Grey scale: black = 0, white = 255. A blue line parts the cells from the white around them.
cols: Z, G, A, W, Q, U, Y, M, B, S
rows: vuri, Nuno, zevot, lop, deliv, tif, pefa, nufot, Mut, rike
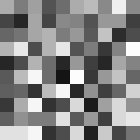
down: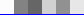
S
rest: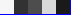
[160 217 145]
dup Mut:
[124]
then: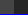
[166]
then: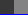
[252]
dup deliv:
[38]

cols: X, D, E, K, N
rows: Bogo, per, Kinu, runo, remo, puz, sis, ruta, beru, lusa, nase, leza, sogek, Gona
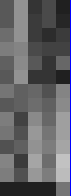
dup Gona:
[32]
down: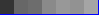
E
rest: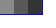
[103]

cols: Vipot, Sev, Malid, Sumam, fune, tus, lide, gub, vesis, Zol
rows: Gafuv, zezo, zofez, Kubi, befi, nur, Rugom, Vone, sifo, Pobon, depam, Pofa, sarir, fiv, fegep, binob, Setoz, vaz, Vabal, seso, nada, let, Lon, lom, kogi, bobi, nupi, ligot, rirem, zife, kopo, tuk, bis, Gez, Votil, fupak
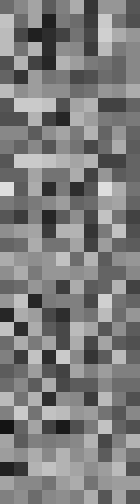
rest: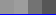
[136]
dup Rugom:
[142]
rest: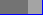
[ 66 157 100  92]
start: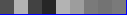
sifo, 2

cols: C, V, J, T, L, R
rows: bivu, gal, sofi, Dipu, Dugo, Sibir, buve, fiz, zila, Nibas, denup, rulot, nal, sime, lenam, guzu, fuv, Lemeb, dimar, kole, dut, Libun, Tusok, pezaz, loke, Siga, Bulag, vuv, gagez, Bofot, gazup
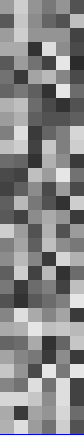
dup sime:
[74]
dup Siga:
[58]
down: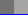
J

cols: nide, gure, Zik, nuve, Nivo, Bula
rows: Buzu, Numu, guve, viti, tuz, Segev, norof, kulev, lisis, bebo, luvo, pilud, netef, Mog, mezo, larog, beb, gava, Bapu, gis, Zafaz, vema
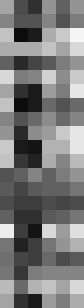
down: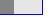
Bula
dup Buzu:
[148]
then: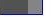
[82]
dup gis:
[132]
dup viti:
[172]

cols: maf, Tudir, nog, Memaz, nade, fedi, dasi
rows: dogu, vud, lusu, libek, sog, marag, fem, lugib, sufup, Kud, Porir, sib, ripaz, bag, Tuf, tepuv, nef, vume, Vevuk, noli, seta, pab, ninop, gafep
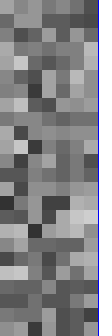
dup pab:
[86]
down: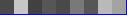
Tudir
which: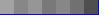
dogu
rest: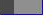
[128 150 156]
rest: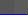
[86]

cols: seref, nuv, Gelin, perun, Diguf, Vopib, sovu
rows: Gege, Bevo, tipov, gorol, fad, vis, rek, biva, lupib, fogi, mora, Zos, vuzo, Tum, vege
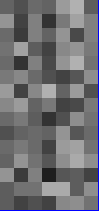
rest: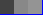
[121]
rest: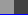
[136 177  99 155  80]
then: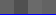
[155]
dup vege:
[66]
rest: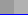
[93]
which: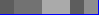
Tum

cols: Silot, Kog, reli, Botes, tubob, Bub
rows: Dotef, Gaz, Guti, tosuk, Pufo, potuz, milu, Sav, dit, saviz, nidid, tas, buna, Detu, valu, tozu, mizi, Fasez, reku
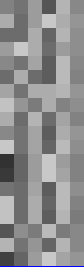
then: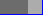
[101]
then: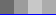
[149]
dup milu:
[172]
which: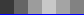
buna
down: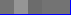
Kog
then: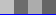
[186]
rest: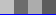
[180 123]

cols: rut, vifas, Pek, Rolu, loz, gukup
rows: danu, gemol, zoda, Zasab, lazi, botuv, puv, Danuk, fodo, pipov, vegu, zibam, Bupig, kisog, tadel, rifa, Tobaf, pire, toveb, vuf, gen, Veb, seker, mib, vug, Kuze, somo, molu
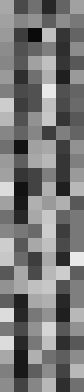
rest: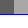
[184  53 127]
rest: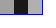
[154 176  88]

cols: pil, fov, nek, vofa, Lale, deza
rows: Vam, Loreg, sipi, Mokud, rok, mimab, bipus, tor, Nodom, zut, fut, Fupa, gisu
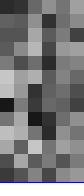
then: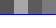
[65]
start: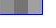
Vam, 4

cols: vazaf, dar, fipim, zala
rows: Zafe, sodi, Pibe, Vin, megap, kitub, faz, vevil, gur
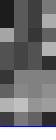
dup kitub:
[129]
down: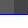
dar
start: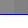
faz, 2

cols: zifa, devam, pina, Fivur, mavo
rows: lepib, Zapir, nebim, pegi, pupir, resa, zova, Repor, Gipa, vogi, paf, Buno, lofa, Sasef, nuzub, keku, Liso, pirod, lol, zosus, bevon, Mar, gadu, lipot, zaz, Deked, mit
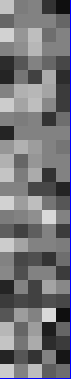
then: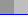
[110]
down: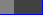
pina
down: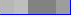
pina
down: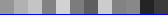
zifa
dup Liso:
[94]

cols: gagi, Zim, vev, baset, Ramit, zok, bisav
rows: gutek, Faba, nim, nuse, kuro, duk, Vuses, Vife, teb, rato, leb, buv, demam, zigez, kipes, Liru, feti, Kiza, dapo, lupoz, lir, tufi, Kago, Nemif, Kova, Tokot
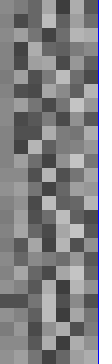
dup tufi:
[80]
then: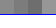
[88]
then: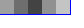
[117]
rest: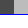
[ 96 103 181]

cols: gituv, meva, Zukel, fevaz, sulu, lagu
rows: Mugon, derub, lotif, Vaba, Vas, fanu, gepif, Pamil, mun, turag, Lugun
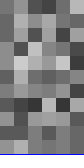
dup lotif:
[160]
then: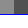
[192]
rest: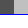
[133 117  74]

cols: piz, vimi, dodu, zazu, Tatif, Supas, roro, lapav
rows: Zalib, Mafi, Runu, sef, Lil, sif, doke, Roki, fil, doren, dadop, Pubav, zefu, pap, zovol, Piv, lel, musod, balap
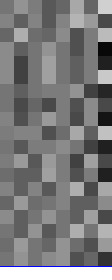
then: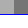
[180]
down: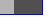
Supas
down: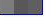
dodu
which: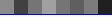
Lil
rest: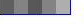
[ 73 168]
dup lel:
[117]
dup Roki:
[73]

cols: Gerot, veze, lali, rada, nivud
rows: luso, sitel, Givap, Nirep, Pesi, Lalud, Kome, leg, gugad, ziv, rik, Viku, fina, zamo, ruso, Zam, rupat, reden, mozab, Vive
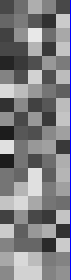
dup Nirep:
[72]
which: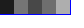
Viku
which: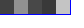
Zam
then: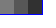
[203]

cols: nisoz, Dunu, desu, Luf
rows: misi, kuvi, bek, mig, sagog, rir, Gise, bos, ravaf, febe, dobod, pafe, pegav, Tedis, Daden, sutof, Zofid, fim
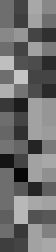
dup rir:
[68]
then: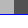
[88]
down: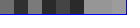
Luf
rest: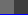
[162 110]
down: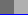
nisoz
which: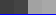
fim

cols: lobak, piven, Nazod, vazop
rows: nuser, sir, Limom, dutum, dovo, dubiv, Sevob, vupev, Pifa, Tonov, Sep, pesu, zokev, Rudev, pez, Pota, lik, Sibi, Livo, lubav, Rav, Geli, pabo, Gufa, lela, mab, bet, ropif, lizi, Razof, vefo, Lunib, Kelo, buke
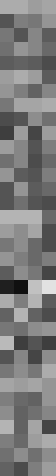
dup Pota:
[180]
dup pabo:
[98]
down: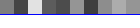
vazop
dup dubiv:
[157]
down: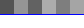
piven
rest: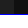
[193 226]
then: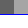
[69]

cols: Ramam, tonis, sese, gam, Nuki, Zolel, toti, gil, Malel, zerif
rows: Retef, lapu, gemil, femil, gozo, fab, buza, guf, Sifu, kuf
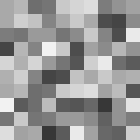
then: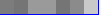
[132]
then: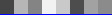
[182]
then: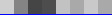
[176]
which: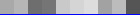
buza
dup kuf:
[162]

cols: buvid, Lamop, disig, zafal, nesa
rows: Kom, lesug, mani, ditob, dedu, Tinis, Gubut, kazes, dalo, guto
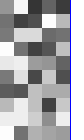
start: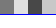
Tinis, 1
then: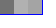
[156]
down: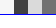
Lamop
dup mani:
[218]
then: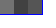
[192]
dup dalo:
[238]
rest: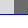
[114]

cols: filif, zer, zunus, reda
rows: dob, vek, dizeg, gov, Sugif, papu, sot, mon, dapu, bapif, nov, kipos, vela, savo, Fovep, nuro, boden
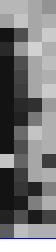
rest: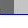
[175]
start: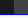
nuro, 3

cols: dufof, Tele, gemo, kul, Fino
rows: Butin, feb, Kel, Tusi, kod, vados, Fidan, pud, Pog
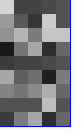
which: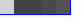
Butin
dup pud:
[82]
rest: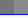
[174 103]

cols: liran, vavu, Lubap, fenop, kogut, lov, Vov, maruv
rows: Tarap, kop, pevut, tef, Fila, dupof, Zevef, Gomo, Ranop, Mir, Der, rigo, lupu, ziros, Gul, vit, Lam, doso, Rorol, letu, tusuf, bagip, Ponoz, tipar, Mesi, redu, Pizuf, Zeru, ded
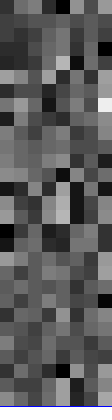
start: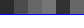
tef, 2
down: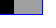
kogut
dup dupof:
[159]
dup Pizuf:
[76]
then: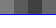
[125]
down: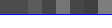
Vov

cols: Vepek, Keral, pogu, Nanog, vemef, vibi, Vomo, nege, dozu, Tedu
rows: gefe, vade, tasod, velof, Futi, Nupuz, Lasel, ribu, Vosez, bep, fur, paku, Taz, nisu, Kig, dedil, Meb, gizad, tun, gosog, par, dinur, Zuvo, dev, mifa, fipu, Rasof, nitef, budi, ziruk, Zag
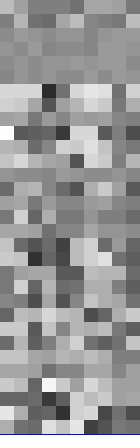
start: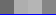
nisu, 1
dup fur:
[134]
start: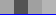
ribu, 3
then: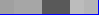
[181]
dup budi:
[101]
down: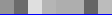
nege

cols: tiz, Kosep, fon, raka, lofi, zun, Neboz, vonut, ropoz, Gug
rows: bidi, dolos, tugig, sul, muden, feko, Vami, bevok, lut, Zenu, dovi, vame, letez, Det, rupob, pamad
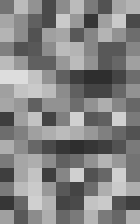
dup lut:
[208]
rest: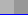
[115]
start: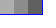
vame, 3
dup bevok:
[146]

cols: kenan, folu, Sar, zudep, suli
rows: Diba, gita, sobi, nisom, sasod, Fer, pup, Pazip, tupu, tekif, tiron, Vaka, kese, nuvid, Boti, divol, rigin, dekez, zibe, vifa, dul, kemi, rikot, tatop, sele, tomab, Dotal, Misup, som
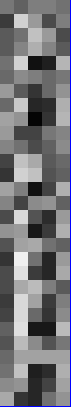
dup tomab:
[162]
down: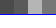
suli
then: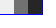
[154]

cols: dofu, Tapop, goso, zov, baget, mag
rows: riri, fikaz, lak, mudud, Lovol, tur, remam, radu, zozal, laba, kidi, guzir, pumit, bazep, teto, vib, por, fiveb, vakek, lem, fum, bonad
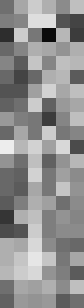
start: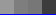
zozal, 1
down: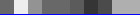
dofu
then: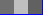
[147]

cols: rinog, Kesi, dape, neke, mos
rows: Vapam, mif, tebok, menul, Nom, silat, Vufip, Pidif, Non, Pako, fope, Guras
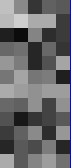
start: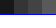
Non, 2
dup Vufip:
[157]
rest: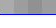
[157]
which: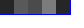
fope
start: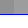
Vufip, 3

